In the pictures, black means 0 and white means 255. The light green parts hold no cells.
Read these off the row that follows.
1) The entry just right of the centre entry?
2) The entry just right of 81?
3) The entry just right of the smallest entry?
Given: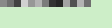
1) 51
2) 179
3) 163
